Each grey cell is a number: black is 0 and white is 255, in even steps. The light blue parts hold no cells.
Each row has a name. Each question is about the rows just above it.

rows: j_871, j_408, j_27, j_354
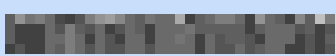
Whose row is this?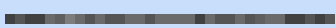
j_354
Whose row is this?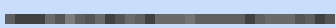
j_408
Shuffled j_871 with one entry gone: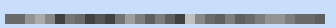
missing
[74]

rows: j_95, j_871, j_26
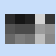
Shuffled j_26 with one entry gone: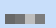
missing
[136]
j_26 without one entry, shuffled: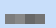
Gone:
[189]
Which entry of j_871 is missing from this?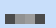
[84]
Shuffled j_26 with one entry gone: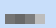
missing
[136]
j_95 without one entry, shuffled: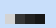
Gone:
[43]
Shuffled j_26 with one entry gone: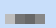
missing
[125]

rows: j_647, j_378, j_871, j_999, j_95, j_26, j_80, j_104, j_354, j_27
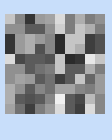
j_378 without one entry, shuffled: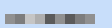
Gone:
[207]
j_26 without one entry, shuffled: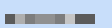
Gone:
[113]
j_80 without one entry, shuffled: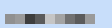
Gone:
[102]
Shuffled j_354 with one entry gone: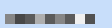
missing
[186]

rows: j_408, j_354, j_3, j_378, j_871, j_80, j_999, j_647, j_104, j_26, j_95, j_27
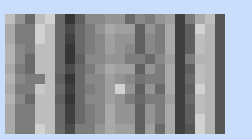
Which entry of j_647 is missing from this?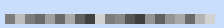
[199]
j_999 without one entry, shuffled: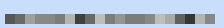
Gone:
[115]

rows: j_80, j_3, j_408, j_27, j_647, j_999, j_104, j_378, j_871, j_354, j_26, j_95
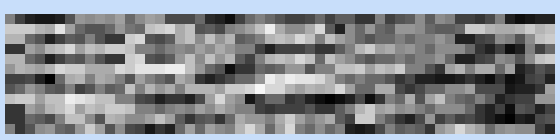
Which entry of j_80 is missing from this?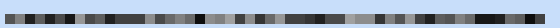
[43]
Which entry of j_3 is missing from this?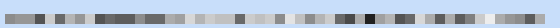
[117]

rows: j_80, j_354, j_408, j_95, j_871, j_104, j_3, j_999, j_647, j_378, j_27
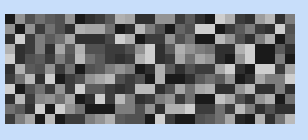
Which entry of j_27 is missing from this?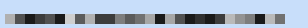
[38]
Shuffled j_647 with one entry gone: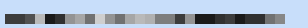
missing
[194]
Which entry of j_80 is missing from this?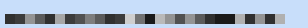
[157]
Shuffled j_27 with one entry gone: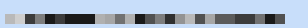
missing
[38]
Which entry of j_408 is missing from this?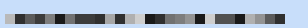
[72]
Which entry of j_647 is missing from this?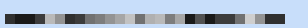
[135]
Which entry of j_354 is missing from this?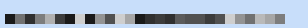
[102]

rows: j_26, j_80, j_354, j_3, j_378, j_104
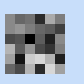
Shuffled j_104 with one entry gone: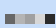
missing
[74]
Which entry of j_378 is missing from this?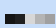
[203]
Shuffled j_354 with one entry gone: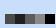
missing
[83]
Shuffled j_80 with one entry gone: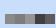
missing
[103]
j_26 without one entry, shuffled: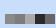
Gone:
[113]

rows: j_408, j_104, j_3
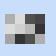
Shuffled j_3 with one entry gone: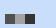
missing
[174]
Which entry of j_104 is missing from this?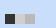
[219]
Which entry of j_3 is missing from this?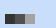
[174]
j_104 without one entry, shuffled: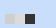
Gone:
[185]
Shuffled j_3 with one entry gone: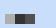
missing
[163]
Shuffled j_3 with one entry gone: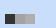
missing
[81]
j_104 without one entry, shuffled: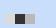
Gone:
[207]

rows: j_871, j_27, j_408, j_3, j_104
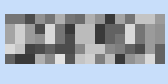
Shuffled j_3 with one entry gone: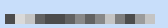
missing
[67]
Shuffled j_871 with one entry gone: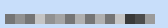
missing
[108]
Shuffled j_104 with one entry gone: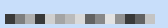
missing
[86]
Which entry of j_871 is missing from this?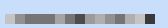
[108]

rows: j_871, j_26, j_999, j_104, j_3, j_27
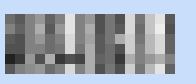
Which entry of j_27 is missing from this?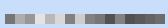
[141]
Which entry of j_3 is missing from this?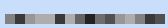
[69]
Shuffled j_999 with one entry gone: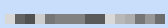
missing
[162]

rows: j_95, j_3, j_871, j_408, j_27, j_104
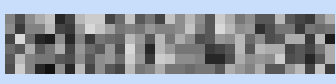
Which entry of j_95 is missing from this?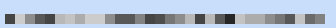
[58]
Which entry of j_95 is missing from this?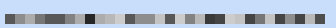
[107]
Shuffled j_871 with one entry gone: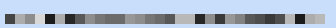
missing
[98]
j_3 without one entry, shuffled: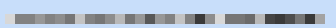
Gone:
[48]
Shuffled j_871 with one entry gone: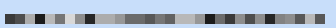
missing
[69]
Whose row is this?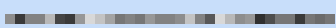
j_3
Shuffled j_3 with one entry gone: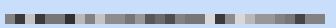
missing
[163]

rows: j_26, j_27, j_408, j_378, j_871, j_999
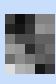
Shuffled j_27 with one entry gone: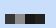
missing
[149]
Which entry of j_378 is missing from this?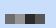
[158]

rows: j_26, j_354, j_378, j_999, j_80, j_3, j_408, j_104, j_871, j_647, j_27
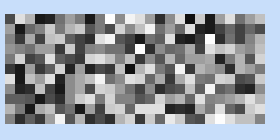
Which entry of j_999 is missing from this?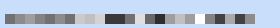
[149]
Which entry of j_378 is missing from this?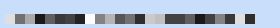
[243]
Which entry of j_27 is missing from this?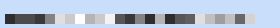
[233]

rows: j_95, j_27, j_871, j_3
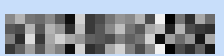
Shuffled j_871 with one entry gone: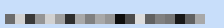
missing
[88]
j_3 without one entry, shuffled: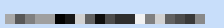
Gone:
[66]

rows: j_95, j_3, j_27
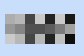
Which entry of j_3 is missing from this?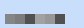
[93]
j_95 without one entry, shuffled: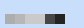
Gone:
[25]
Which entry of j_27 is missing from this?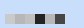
[14]
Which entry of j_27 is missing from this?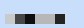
[192]

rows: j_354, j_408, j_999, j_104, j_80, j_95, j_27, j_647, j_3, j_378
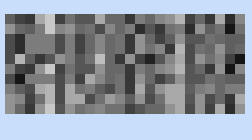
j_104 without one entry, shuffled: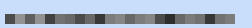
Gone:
[180]
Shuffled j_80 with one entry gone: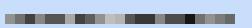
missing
[34]
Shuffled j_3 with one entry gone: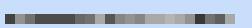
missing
[156]

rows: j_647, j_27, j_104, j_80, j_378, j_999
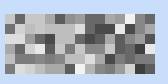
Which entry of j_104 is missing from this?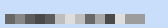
[84]
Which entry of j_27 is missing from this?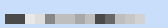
[114]
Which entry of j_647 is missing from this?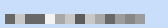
[144]
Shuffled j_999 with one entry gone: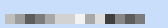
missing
[180]

